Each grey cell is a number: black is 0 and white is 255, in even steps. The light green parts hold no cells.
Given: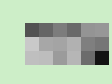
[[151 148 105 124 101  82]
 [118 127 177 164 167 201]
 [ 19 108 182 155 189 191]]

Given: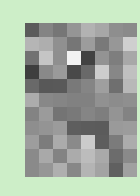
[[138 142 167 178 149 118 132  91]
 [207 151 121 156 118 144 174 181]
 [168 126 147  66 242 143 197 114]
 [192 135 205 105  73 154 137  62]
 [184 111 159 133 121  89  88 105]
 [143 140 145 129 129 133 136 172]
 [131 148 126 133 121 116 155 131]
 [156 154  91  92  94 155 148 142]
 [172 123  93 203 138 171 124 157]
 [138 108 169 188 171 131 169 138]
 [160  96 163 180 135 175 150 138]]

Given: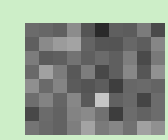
[[ 74 123  92  95  42  84 140  96 103 107]
 [134  93 103  84  85 100 163 155 138  95]
 [121  74 126  95 107  95 115  95  91 124]
 [145  86 136  95  72 125  88 124 161 105]
 [100 106 103  62  93  84  91 132 106 143]
 [108  69 105  97 198  89 135 101 131 110]
 [108  98 108  61 113 138 131  98 107  72]
 [144 161 113 134 122 163 126  98 105 116]]

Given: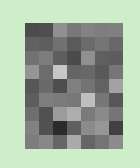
[[128 126 131 120 144  79  76]
 [104 117 107  90 113  94  97]
 [ 93  95 144  75  94 124 114]
 [118  89 104 101 199 108 149]
 [162  98 115 128  78 106  86]
 [ 87 119 191 120 123 126  93]
 [117 138 122 173 155  81 110]
 [ 65 150 139  95  43  81 130]
 [140 116 101 170 102 136 125]]

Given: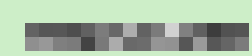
[[ 85  82  61  96 128 209 123  98 173 104 124  97  78  87  86  99]
 [123 101  87 154  86 146 149 108 105 172 121  67 123 127 152 143]]

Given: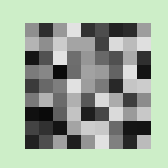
[[157  43  34  77  49 226 152  45 143]
 [223 187 218  65 164 164 204 142 180]
 [ 47 170  80 104 150 110 226  81  21]
 [ 20 225  99 155 162 108  10 135 123]
 [204 197  40 122 157 225 126 104  59]
 [140  61 171 218  88 176 107 179 121]
 [200 154 218  70  29 195  96  10  16]
 [ 20  21 106 200 205 164  20  49  67]
 [187  38 128 225 148  30 160  78  33]]

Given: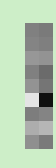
[[122 128]
 [127 132]
 [147 151]
 [107 128]
 [117 147]
 [ 16 228]
 [132 125]
 [182 173]
 [122 143]]

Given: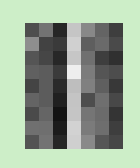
[[ 62 100 136 197  38 115  78]
 [ 74 106  94 208  58  66 142]
 [ 48  62 112 198  39  70  85]
 [ 77  85 124 238  59  92  96]
 [ 56  95 128 190  42  92  68]
 [ 72 111  77 196  32  92 100]
 [ 52 107 117 197  19 101  74]
 [ 62 110 123 210  27 111 112]
 [ 70  86 137 207  38 115  83]]
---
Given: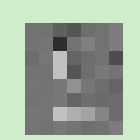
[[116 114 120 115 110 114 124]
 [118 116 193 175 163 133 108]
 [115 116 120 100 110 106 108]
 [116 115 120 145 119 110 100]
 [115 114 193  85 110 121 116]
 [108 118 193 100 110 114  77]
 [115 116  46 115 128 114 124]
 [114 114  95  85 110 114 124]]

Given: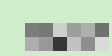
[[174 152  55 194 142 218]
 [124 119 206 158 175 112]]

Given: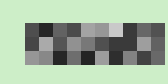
[[150 136  38 110  36 157  46 130  66 105]
 [ 70 170  85 145 120  80  58  58 158  98]
 [ 78  38  98  75 163 151 201  58 103  82]]

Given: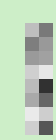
[[206  86]
 [234 206]
 [169 102]
 [187  49]
 [207 231]
 [154 161]
 [126 153]
 [190 121]]

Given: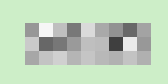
[[167 195 208 181 197 184 177 195 176]
 [202 103 119 154 191 188  63 234 152]
 [151 246 191 120 218 169 146 104 163]]

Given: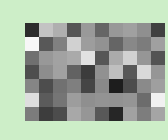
[[124  61  76 168 150  88  38 161 125 165]
 [222  91 117 157 143 147 146 149 108 241]
 [133  77 113 127  69 137  29  76 138 159]
 [ 78 141 161  98  60 145 191  88 217 150]
 [112 152 162 170 225  86 171 209 150  83]
 [247  88 128 209 157 146 101 136 124 160]
 [ 44 195 175  85 153 101 152 160 143  64]]

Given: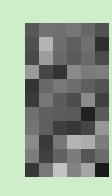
[[ 55 120 195 131 165  26]
 [124  64  98 124  84 107]
 [138  58 119 180 173 124]
 [116  95  63  55  70 151]
 [111  95  92  90  33  91]
 [ 58 119  91  76 139  64]
 [ 51 105 120 109  95  83]
 [154  70  52 138 122 126]
 [ 74 157 105  91 105  75]
 [ 80 181 110  94 112  47]
 [ 88 114 112 118 102  81]]

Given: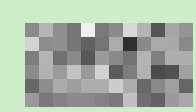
[[153 120 131 139 137 131 120 192 111  98 154 167]
 [103 141 171 157 173 173 205 172 105 137 160 102]
 [140 178 155 194 153 209  91 126 178  75  82 161]
 [126 180 112 137  87 154 137 115 180 128 174 174]
 [211 141 144 119  97 116 172  48 137 170 169 138]
 [138 180 143 119 240 122 139 216 179  85 165 149]]
